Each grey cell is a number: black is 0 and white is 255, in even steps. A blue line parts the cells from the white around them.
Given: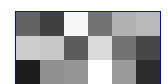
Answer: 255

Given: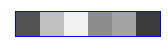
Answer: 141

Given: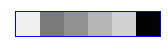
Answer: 182

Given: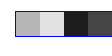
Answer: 225

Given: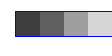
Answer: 96

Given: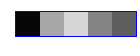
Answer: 214

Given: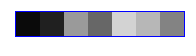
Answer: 211
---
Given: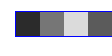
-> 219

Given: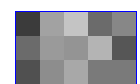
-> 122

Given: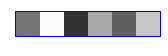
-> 97

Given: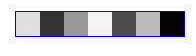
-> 187

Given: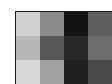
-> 33

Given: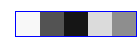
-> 219

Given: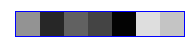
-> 222
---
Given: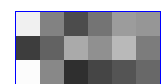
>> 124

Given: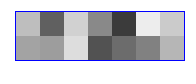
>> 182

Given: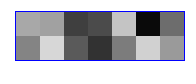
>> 154

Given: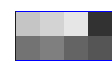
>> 85

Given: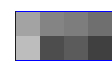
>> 64

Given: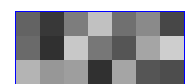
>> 206

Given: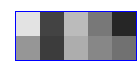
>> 113

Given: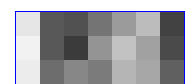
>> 74

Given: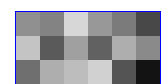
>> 138
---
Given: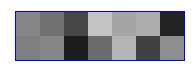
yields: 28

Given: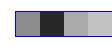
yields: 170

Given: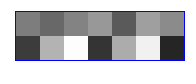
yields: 253

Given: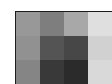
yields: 43

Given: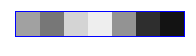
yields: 212

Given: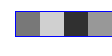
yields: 48
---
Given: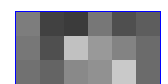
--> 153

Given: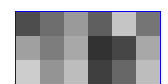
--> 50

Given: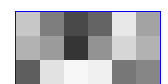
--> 147

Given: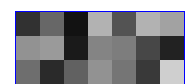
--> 125

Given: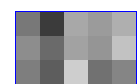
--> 162

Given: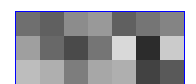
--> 217

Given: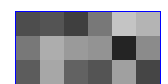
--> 147

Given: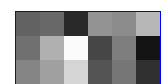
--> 70

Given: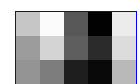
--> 94
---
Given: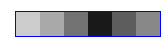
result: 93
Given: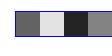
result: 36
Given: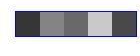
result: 201
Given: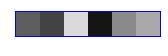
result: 138
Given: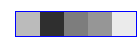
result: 150
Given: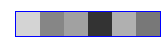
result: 176
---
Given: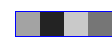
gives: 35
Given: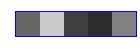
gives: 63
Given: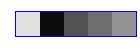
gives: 83
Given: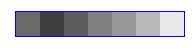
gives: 152
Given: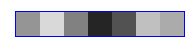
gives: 82
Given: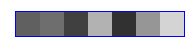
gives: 49
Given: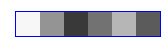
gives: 114
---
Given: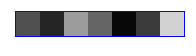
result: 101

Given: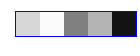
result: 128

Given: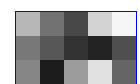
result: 51

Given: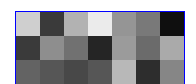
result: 37

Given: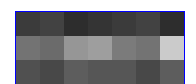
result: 158

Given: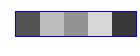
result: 147

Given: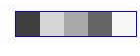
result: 169

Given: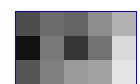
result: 54
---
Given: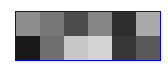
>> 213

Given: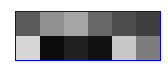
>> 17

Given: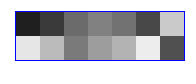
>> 179

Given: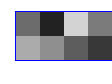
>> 143

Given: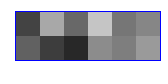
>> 140

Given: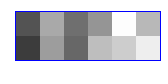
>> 190

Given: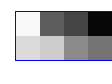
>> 205

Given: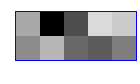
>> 104
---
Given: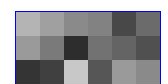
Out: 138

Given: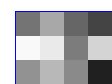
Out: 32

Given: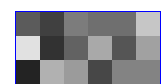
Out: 131

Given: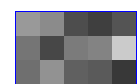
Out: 56

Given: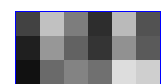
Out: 207

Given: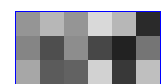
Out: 191

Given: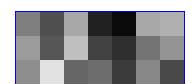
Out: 73

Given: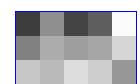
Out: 151
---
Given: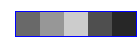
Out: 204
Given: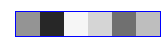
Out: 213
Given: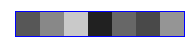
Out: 103
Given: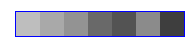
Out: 83
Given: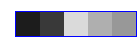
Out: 218
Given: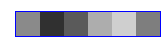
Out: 173
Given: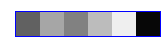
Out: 188
